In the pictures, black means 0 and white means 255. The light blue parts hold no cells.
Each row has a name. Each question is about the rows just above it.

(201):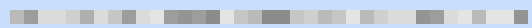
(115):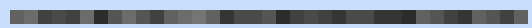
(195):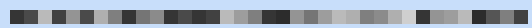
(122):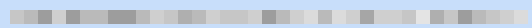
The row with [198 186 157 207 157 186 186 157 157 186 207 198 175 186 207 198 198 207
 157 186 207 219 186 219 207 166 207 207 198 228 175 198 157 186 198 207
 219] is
(122)
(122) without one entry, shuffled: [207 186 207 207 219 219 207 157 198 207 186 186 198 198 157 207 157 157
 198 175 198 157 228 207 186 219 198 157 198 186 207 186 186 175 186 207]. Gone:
[166]

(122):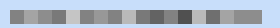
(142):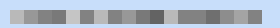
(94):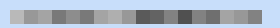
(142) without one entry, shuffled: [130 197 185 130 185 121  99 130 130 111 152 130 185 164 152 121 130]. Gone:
[141]
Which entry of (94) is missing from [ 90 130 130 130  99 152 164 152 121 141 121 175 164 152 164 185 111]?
[80]
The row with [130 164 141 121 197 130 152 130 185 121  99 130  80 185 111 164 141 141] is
(122)
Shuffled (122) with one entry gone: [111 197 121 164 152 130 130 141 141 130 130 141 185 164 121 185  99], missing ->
[80]
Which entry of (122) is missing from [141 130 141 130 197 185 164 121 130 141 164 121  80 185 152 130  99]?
[111]
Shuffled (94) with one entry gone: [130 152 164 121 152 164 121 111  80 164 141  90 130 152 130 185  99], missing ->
[175]

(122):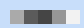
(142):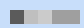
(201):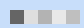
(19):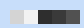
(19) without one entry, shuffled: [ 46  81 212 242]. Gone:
[58]
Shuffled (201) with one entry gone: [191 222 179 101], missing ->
[232]
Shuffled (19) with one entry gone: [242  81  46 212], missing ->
[58]
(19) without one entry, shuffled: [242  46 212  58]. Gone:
[81]

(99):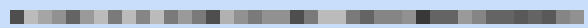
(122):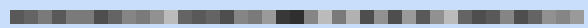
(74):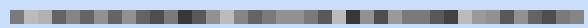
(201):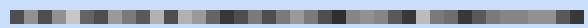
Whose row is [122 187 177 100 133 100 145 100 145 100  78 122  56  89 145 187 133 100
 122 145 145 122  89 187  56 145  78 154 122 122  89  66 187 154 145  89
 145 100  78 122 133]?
(74)
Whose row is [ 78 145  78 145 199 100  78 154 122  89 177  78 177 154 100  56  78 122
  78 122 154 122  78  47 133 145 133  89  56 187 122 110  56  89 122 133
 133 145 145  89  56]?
(201)
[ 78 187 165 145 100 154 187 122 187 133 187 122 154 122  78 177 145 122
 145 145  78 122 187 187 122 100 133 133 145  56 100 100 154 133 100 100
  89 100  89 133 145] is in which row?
(99)

